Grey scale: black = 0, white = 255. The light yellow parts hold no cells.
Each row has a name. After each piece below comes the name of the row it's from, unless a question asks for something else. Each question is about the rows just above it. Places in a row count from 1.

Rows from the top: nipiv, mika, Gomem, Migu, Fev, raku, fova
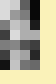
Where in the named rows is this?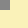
Fev, 2
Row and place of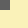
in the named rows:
nipiv, 3
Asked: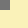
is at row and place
fova, 3
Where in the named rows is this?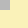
raku, 2
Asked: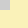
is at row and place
nipiv, 2
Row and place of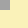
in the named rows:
raku, 3

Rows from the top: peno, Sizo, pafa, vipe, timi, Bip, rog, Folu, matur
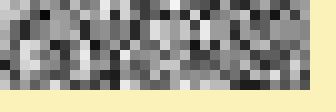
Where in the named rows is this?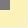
peno, 26
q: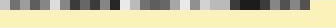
matur
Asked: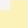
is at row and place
peno, 18
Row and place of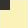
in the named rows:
Bip, 7
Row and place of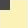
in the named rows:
Folu, 6
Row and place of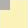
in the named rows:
timi, 21

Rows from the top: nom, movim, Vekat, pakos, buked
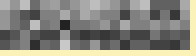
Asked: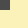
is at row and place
pakos, 8
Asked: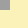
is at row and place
nom, 6
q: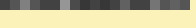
pakos
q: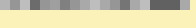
nom
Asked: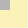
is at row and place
nom, 1
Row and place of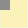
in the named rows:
movim, 15

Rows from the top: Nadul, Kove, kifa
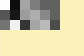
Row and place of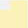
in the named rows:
kifa, 2
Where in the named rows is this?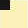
Kove, 2
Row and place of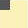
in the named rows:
Kove, 1
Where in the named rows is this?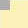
Kove, 4
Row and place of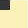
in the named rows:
kifa, 3

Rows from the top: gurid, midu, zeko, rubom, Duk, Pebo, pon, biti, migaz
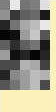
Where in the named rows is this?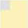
gurid, 5
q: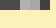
pon
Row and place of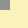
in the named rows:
midu, 1
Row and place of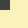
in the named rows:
pon, 5
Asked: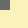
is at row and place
midu, 4
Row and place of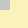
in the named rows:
rubom, 4

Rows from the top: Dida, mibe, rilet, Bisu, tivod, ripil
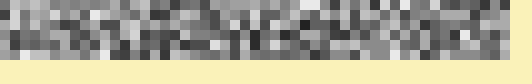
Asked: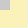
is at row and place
rilet, 14
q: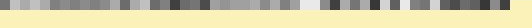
Dida
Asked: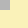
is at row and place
rilet, 13
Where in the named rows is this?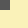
ripil, 33
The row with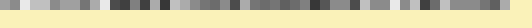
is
ripil
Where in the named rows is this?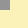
Dida, 23
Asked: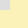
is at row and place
tivod, 22

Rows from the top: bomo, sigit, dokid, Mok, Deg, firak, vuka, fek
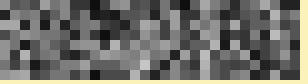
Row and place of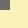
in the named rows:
fek, 9
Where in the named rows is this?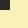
bomo, 24

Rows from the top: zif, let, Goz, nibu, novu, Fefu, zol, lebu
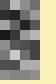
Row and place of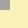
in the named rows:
Goz, 1
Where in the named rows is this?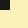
nibu, 1
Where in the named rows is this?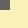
Goz, 2
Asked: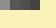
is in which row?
novu

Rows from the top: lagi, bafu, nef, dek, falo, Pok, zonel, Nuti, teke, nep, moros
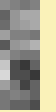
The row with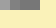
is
Pok
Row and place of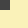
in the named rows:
teke, 3
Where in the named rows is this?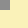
lagi, 1
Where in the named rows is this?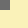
nef, 1
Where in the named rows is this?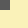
falo, 1
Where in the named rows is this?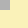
falo, 4

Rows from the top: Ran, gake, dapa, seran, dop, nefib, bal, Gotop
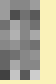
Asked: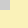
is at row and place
Gotop, 4
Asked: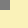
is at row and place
dop, 3
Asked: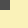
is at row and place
gake, 2
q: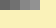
nefib

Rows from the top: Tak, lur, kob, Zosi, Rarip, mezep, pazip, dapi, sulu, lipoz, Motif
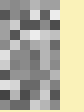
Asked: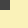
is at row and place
lipoz, 1
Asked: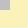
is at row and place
Zosi, 6
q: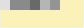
mezep
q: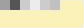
Zosi
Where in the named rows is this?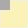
Rarip, 4
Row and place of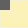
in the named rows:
lur, 5
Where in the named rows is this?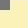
pazip, 4

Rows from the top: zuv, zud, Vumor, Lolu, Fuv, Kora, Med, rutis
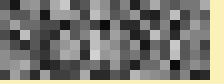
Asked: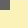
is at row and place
Kora, 13
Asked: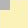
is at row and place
rutis, 14
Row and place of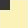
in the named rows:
Kora, 5

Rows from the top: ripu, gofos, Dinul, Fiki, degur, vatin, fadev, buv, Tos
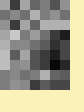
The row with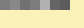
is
buv
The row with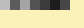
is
vatin
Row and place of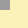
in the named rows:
Fiki, 4

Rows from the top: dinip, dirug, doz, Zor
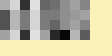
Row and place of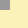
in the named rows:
dirug, 8
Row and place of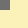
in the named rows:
dinip, 6
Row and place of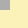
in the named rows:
dinip, 1

